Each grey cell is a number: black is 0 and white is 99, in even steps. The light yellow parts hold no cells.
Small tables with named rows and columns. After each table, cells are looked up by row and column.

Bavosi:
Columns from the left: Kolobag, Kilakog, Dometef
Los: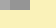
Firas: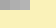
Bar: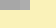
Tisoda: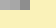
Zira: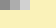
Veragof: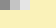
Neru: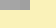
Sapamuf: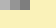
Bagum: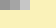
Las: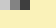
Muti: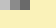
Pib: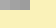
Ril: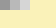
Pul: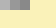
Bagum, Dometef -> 77
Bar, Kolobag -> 65
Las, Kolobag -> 78
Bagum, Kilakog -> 64
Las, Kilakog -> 51
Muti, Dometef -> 41
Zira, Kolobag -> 54
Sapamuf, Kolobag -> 70
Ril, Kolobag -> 59
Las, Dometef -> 24
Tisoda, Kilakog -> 65
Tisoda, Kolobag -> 67
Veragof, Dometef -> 89
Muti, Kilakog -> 54

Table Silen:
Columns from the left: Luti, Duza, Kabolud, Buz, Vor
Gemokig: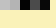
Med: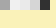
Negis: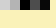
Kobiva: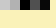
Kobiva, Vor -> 3
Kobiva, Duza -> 69
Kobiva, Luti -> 78
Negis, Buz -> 30
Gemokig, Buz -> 29
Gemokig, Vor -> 3
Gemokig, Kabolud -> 1
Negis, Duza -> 70
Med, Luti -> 65

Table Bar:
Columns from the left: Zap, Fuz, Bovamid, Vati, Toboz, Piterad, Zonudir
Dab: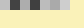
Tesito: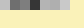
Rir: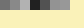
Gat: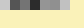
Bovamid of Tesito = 49
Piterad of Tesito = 68
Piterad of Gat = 56
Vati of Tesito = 21
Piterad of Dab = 66
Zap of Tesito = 75
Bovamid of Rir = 69
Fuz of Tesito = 43
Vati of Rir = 13

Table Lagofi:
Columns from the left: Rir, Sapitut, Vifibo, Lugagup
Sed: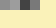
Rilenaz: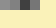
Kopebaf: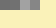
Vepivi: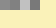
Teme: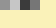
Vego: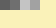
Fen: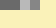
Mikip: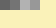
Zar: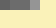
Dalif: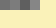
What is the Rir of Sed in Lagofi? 55
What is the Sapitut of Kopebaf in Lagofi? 44
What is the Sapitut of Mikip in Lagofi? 45
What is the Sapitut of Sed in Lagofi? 61
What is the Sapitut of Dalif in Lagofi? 48
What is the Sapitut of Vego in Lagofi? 43
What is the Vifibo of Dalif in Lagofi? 37
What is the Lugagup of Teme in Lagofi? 46
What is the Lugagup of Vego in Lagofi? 63
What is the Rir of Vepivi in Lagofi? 54
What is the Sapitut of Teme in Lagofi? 77
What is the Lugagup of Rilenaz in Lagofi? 46
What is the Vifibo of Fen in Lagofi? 72
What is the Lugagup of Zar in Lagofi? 58
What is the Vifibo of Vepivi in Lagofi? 75
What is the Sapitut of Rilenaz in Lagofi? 50
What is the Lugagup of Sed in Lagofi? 47
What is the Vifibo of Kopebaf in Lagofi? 63
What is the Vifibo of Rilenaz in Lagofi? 25

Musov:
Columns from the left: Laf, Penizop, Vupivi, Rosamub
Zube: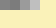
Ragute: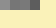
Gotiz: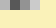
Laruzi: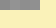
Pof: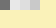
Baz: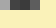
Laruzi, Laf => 54
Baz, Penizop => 26
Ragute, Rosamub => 36
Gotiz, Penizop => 34
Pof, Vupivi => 86
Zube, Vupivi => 60
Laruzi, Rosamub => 56

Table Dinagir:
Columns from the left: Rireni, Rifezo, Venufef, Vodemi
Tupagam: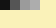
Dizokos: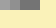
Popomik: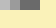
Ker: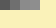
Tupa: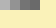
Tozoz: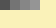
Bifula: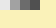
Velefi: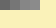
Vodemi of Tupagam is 67
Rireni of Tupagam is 7
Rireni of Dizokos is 62
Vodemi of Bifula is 31
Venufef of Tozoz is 52
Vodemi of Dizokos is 45
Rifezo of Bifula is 63
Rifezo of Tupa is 57
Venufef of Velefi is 52
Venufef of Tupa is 45
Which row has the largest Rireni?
Bifula

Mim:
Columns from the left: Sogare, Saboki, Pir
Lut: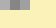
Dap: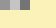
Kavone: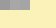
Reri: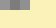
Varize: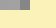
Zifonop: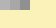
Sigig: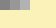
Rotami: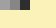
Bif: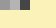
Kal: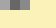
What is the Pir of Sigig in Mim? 69
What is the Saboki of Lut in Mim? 52
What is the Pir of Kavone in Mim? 64
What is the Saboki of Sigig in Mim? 59
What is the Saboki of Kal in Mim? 40
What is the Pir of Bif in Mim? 27
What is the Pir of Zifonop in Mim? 56
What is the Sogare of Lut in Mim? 68
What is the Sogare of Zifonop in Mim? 70
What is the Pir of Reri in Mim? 56
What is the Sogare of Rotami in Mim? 62
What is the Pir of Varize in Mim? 52
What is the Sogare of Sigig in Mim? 51
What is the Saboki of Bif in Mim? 70
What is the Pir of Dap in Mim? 45
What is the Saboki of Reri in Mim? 48
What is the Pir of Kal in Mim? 53
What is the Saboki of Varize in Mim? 63
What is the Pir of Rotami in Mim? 18

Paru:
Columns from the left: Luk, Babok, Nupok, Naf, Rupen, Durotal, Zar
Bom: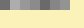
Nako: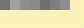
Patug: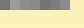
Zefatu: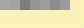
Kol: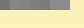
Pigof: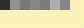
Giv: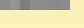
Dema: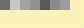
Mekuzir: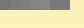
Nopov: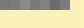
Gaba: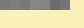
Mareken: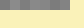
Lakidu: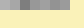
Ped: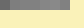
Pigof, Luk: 18
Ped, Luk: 41
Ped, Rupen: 52
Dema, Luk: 42
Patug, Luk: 46
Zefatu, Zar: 60
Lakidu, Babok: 65
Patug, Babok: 60
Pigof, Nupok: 47
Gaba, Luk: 47
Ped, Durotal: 53
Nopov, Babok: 48
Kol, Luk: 45
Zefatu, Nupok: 48
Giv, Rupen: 54
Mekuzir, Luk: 46
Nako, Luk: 45

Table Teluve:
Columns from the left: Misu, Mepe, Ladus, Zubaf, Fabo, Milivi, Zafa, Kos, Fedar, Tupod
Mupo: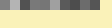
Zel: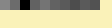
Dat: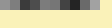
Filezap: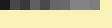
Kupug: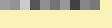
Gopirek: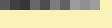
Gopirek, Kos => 60
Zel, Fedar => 35
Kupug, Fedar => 52
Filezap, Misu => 10
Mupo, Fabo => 46
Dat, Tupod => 63
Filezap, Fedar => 51
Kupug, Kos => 25

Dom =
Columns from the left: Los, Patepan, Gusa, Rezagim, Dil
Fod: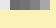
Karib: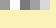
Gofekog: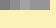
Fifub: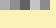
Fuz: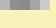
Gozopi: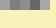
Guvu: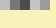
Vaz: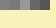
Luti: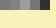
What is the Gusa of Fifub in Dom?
38
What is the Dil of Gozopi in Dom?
65
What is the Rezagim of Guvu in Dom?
76
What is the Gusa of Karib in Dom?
47
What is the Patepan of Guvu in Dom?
46
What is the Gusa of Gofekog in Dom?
63
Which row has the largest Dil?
Karib

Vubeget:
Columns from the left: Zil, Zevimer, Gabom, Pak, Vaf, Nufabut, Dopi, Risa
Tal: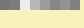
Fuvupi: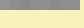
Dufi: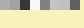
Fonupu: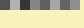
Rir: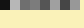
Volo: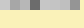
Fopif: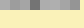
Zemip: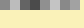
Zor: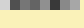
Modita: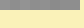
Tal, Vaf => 60
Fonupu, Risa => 56
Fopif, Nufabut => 68
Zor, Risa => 65
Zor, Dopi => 53
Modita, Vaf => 56
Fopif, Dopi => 64
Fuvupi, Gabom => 53
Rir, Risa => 59
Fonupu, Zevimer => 69
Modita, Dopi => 55
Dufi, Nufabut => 76
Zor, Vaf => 56

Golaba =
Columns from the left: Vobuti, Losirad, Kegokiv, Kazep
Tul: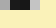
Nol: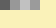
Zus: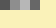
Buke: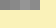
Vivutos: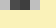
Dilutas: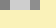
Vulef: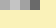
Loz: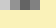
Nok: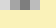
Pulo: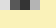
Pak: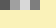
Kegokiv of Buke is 58
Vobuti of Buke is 51
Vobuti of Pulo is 86
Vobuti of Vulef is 67
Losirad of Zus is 55
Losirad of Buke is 53
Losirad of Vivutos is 29
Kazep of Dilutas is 55
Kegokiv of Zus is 71
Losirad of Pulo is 34
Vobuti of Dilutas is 50
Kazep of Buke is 54
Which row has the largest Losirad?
Dilutas

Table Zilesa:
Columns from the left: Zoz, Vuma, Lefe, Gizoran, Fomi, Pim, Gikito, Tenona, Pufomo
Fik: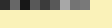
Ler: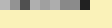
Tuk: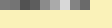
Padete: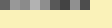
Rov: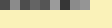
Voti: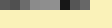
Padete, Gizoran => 69
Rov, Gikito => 21
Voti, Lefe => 42
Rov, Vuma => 54
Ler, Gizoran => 68
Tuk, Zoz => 47
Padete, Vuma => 59
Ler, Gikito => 53
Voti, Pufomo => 40
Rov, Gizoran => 39
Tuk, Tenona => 51
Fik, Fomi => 23
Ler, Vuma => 57
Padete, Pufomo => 30
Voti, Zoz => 34
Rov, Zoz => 29
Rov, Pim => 60
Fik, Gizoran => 34

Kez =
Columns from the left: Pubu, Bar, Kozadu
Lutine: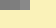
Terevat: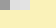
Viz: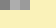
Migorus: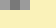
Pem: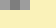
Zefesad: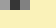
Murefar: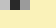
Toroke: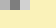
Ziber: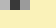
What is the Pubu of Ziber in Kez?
71
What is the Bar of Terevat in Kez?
87
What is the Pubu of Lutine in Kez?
48
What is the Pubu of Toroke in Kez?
70
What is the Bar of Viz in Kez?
67
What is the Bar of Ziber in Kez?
22
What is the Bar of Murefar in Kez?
16
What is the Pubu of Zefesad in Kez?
61
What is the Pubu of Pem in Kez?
61
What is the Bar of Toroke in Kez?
49
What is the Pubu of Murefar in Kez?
75
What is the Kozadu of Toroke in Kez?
81
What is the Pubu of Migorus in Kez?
61
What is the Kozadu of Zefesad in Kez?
50
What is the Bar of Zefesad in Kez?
21
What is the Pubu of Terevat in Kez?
60

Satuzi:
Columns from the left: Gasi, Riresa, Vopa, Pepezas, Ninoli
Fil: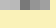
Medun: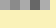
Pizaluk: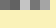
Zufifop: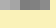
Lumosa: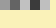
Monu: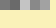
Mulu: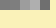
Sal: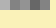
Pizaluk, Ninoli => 64
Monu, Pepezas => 53
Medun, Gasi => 64
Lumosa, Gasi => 60
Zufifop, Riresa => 64
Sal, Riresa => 51
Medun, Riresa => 54
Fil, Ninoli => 62
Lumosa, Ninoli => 74
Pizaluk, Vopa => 76
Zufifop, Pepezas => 50
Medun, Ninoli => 67
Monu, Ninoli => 63
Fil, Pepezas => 58
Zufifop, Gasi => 68
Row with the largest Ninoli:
Lumosa

